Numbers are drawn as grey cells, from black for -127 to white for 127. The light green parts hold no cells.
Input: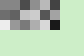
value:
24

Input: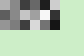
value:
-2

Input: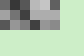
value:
22

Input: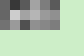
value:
26

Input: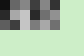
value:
-65

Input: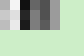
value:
106

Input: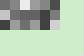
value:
27

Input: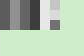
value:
16

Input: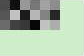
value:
-62
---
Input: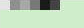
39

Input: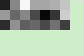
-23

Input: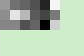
-46

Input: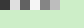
-29

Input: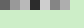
-83

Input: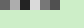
-92

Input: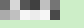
118

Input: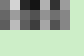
-66
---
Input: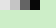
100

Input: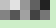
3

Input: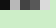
-112

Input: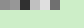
13

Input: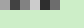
35

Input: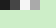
-99

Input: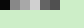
-120

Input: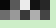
-18
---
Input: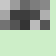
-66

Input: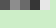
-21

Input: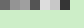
-43

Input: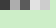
-36

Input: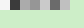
22

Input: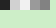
113

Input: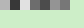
-18
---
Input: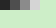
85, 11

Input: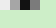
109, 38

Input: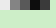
107, 4

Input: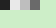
105, 62

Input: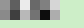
107, 86

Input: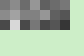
88, 34

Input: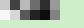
120, 87

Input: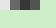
102, -23
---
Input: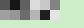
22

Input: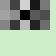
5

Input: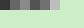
-25

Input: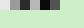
27

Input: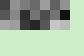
-71

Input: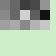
31

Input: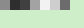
-63

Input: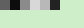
-114
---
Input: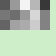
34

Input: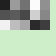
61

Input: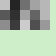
-68

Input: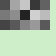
-38

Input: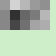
-57

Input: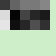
-112

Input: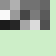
-89

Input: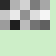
-97

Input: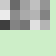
3
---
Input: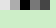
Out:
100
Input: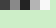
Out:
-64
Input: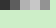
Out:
-77
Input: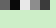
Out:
-28
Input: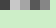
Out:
-61
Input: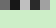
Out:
-20
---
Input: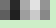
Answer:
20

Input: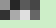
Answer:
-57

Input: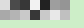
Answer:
21

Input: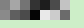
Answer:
67

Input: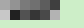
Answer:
-64

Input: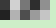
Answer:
16

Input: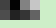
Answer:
70

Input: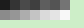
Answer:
-11

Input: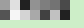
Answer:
-53

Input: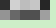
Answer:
-89
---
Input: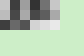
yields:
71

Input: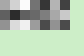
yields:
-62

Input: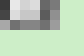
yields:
-5

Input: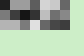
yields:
-24

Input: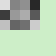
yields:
-87

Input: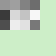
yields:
-18

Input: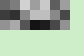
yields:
30

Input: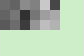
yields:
-56

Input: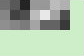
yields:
48
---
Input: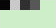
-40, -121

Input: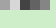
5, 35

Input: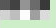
-70, 82

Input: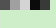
-70, -46

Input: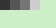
77, -75

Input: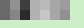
28, -22
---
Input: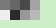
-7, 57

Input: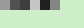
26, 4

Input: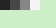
-90, 116

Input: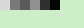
89, -122

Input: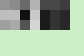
20, -88

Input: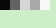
-119, 120
